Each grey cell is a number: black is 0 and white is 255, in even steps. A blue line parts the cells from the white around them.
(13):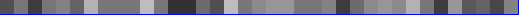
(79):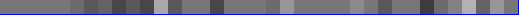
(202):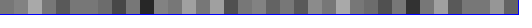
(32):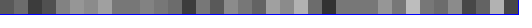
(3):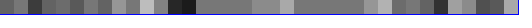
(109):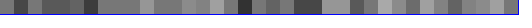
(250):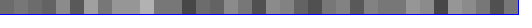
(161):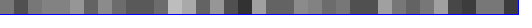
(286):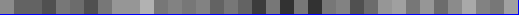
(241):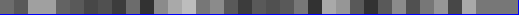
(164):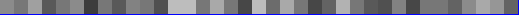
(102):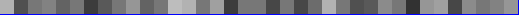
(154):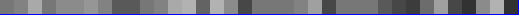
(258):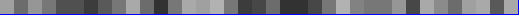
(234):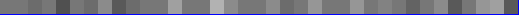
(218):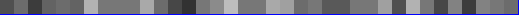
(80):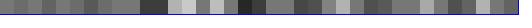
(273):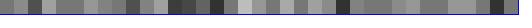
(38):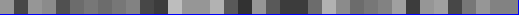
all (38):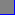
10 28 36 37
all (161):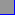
6 16
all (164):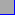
16 21 35

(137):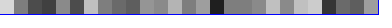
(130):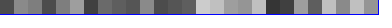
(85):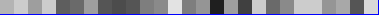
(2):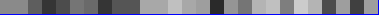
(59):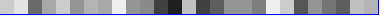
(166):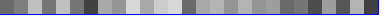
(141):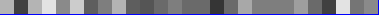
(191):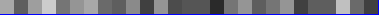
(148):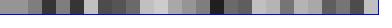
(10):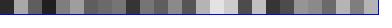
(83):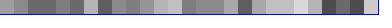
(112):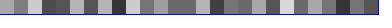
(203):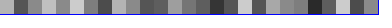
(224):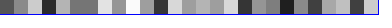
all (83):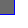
3 4 6 25
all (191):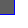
2 9 19 23 24
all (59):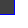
12 15
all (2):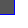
9 10
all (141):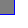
8 13 19 20 21
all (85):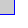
2 4 19 22 23

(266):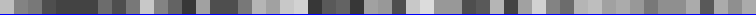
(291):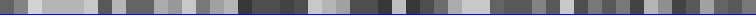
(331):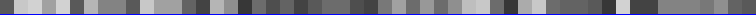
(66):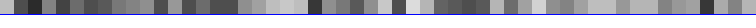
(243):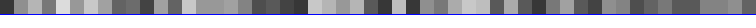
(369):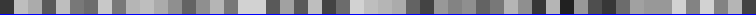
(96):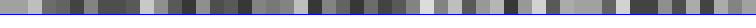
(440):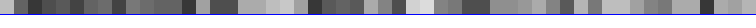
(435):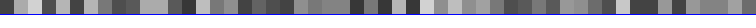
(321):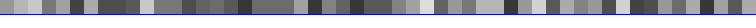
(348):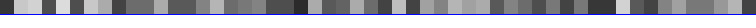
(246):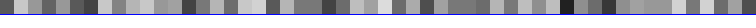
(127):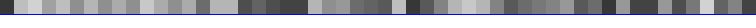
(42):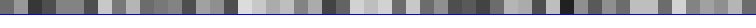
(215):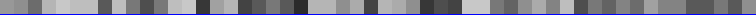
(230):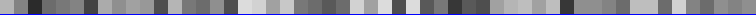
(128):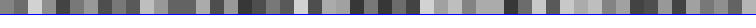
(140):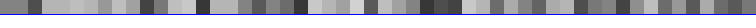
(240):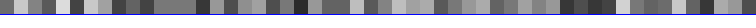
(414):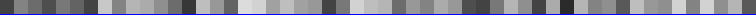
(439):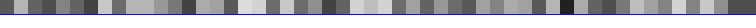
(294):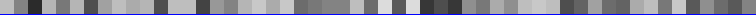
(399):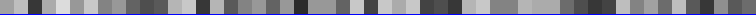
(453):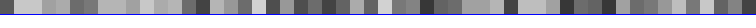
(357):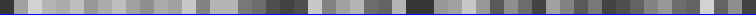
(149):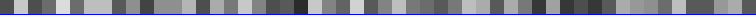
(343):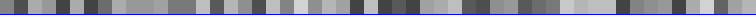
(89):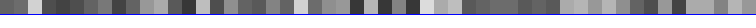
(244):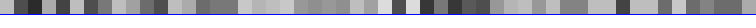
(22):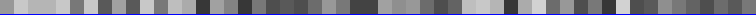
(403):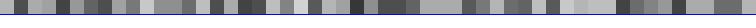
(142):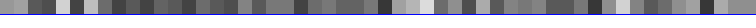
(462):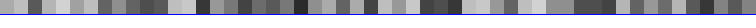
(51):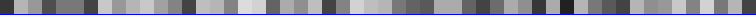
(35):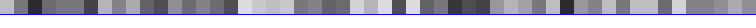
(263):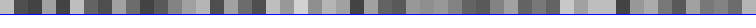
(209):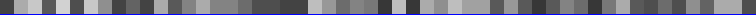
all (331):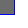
19 24 25 30 32 36 40
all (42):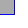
20 23 38
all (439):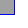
16 30 35 38 47

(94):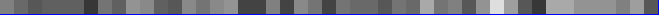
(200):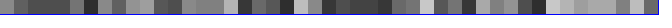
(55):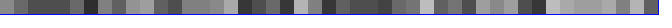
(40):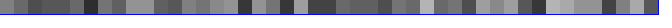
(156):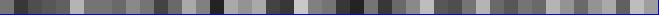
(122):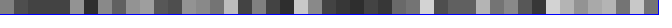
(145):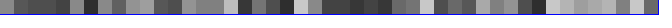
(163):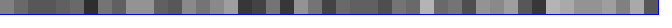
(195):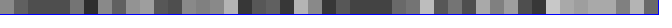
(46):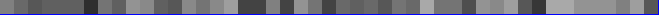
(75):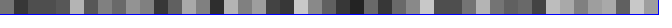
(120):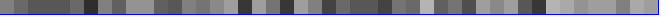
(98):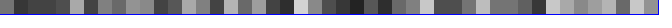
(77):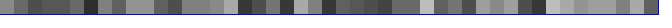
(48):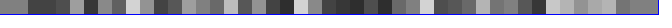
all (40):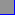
10 11 17 19 42 43
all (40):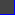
23 24 44
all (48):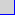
10 22 31
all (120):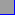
17 19 22 35 37 43 44 47

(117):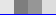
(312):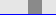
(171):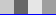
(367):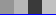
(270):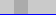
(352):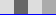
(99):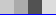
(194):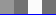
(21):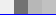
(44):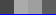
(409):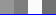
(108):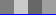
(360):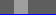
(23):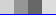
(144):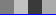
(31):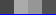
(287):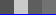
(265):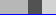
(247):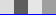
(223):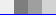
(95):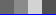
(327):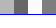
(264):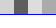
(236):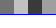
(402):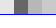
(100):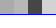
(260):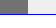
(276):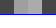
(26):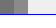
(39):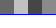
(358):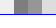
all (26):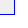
3 4
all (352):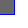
2
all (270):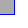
2
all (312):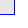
1 2 4
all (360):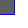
1 3 4
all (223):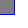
2
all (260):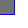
1 2

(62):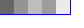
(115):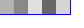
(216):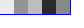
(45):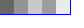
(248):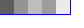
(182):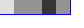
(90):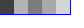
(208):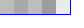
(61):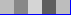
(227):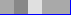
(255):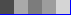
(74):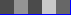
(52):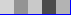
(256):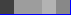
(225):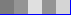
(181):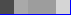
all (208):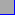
2
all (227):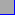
1 4 5
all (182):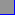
2 3 5

